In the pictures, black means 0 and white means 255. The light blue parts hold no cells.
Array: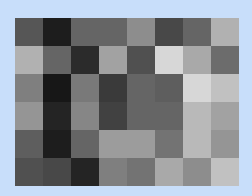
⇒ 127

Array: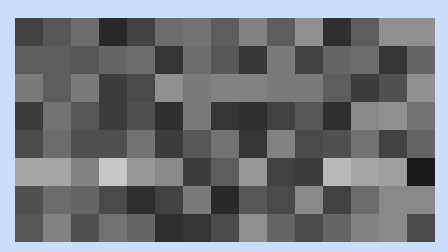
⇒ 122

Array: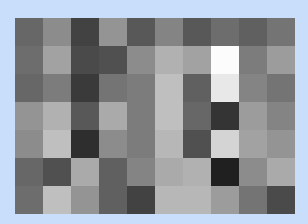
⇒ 103

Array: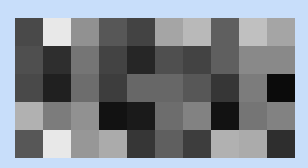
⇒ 73

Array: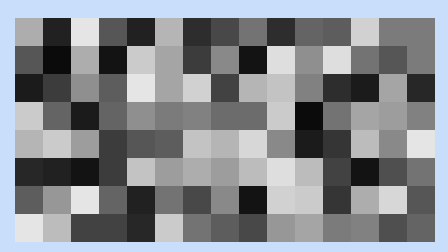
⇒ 27

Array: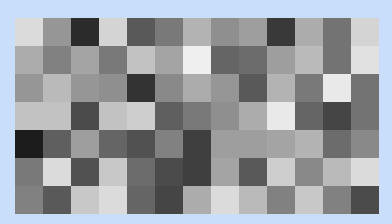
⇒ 150

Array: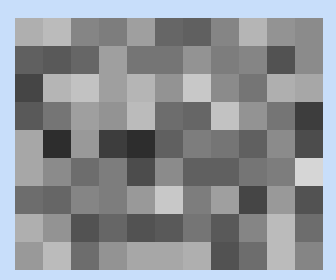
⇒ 69

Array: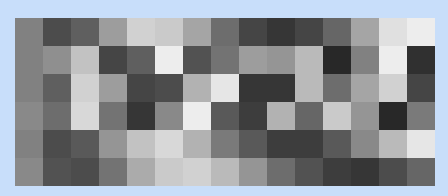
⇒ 129

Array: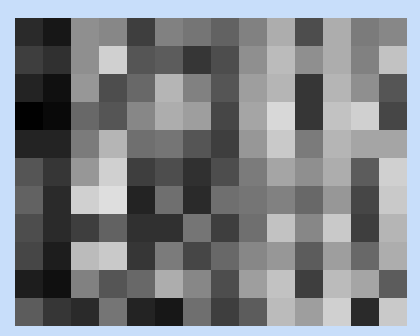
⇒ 35
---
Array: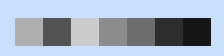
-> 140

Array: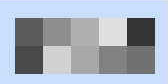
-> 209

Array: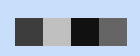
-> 61

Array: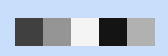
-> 149

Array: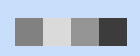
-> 129

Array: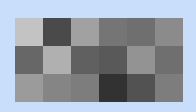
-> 125

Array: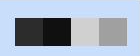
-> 44
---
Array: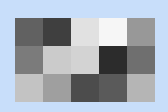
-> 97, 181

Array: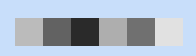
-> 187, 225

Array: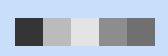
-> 53, 112

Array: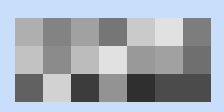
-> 175, 75

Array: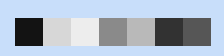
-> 19, 86

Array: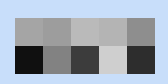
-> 165, 45

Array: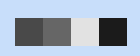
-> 73, 27
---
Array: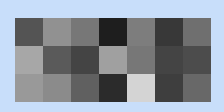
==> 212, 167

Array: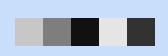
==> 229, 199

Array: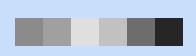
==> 223, 193

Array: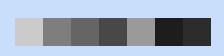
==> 203, 154

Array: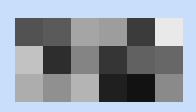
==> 233, 194

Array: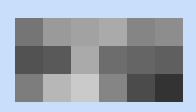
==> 202, 183

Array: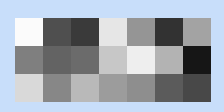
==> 251, 238

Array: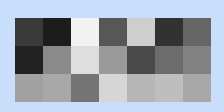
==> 242, 222
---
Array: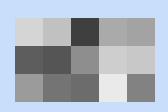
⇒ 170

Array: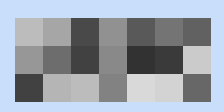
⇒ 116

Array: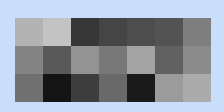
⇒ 83

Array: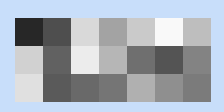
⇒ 249

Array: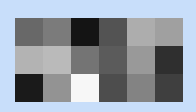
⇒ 173

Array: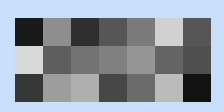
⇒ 209

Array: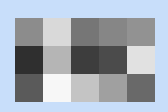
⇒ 134

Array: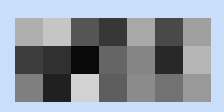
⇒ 73
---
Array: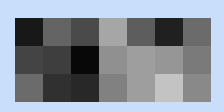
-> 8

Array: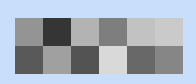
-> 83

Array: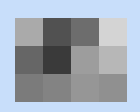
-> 157

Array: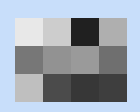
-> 154

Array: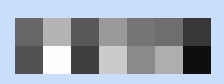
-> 63

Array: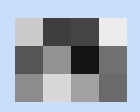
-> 19

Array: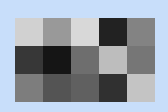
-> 110

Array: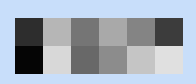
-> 104
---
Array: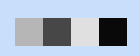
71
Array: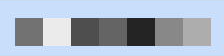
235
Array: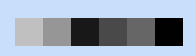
150
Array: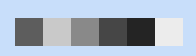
201
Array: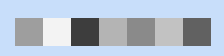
243
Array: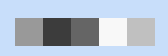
60
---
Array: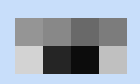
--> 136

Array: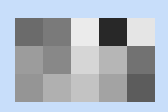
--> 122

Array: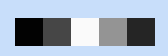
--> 70

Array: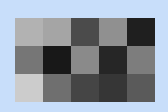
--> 165

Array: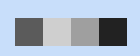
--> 207

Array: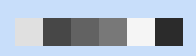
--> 71
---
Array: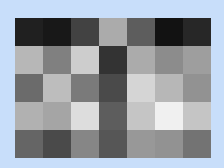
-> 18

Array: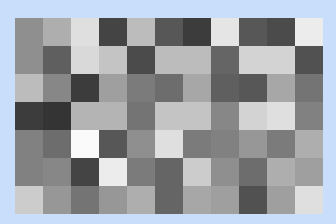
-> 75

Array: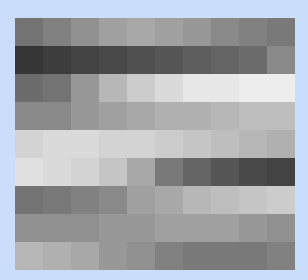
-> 129

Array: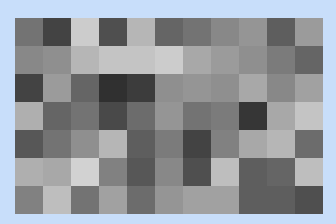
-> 94

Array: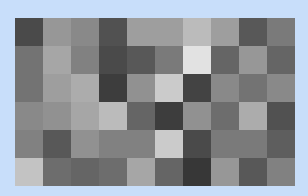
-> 88
